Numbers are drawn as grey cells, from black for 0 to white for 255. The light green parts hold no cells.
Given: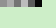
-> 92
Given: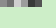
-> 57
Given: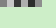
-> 44
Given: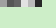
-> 186
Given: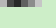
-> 140
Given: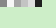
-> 222
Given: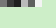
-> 95
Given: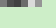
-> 218
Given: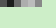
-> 188
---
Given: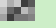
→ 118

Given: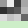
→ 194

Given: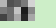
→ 167

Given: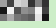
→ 93

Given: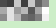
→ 100

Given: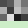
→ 224

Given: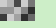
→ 162

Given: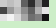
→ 111

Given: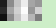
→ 236
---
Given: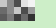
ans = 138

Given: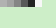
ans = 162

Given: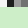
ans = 30

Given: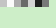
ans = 251

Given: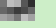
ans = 190

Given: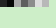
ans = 7

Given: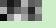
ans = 23

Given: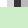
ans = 216
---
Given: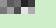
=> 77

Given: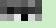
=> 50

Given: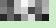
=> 194

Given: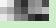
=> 105

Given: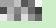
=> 133

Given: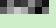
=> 199
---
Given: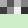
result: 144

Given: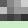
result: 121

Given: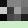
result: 57

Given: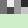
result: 71

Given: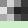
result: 127

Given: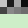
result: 136
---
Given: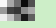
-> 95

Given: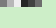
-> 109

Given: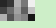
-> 22

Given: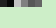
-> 101

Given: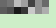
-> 173

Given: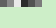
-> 123
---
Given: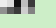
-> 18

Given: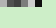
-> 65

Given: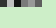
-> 21

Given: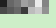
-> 117

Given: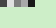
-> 125

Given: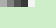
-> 83

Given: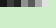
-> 36

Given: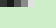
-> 82

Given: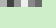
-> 150
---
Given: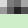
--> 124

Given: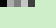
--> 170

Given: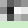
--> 95

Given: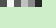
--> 247

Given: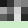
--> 55

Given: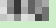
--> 140
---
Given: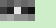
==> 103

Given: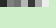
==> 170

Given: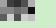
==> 79

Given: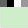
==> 251

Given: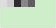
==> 134

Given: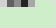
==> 35

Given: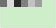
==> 194
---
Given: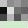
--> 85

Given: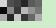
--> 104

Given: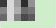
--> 75

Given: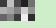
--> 237

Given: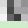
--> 60

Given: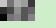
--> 86

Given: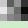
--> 121

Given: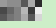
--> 88
